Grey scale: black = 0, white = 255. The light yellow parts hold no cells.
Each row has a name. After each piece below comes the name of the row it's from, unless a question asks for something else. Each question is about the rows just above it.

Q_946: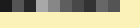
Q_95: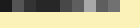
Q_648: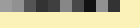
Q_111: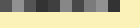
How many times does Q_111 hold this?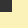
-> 2
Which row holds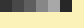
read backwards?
Q_946
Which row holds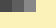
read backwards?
Q_946
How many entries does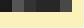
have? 6

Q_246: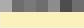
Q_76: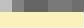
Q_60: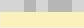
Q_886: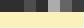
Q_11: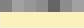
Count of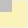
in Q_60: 0
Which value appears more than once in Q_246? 110
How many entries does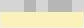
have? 7
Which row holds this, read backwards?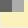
Q_886
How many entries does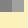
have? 2
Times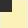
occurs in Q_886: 3
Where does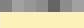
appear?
Q_11

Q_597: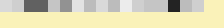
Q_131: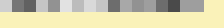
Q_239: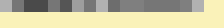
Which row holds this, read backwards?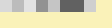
Q_597
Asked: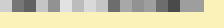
Q_131
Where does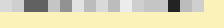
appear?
Q_597
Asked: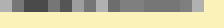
Q_239

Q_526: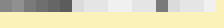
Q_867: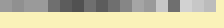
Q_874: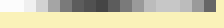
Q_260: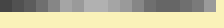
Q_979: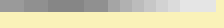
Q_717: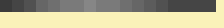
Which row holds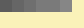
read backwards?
Q_717
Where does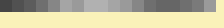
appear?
Q_260
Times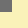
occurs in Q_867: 4

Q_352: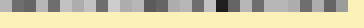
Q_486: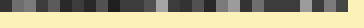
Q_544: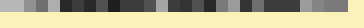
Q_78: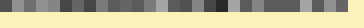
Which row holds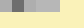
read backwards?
Q_352
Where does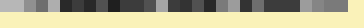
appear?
Q_544
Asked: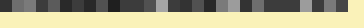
Q_486
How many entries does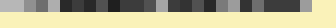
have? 26

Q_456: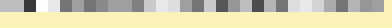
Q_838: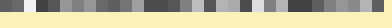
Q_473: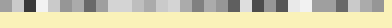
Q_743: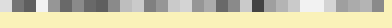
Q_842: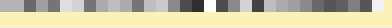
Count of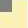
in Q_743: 1
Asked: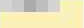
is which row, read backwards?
Q_473
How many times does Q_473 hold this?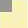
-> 4

